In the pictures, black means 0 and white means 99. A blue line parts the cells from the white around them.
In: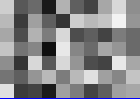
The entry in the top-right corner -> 55
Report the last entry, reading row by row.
65
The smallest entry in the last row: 10
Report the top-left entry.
80
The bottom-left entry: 87
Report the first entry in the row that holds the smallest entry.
76
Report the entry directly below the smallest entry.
34
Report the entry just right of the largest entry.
58
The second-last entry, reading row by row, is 62
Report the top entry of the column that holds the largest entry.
84
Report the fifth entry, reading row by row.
69
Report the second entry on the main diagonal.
23
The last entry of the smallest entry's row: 41
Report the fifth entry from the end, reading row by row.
48
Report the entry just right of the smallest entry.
90
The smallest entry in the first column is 45
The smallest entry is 6

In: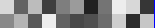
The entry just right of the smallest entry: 45
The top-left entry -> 84
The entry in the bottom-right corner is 77
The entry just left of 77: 17
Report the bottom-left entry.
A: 53
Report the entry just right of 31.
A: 42
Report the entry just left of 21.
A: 84

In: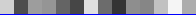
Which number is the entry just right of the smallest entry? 55
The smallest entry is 20

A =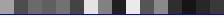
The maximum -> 91
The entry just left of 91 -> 12

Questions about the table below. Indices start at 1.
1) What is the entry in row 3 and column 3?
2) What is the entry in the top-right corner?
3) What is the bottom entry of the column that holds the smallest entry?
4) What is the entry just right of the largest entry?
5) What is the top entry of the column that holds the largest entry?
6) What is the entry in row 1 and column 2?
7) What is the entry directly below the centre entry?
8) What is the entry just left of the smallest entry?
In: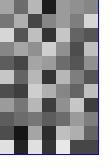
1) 74
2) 52
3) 14
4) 27
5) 60
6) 42
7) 68
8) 30

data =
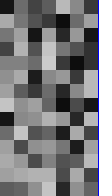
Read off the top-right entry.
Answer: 22
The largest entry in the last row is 76
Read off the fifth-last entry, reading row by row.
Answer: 56
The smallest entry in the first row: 8
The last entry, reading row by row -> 39
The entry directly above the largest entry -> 76
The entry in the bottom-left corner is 36
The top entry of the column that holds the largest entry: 36
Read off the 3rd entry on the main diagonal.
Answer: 8
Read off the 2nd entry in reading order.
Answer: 42
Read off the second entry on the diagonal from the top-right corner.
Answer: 42
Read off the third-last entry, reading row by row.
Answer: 15
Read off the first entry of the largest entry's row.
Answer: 50
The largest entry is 79
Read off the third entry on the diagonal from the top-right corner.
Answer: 15

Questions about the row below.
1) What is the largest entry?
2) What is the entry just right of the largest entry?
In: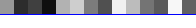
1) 96
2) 38

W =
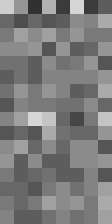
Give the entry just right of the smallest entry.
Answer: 69
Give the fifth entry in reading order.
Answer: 23
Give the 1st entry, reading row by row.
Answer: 80
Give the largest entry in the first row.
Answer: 83
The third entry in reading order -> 19
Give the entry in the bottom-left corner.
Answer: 51
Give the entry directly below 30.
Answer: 62
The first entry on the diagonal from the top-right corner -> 36
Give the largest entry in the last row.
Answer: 62
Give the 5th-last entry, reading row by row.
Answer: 44
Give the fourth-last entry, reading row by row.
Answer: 51
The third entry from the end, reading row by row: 44
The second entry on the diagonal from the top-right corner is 51
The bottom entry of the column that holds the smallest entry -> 36
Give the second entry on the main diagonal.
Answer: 30

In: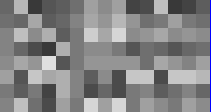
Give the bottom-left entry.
51
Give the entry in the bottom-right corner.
54
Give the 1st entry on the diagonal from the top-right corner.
36
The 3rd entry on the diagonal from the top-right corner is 54
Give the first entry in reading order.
40
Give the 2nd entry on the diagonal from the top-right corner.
47
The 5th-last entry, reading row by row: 62
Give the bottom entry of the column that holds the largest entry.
29
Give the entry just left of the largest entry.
58
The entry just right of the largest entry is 33
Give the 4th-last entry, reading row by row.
54
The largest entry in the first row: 74
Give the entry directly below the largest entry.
65
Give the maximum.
87
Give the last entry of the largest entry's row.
62
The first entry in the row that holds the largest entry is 54
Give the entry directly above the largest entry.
22

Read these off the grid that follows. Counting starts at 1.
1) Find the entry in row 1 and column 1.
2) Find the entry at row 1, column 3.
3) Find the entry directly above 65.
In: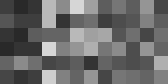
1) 24
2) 20
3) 24
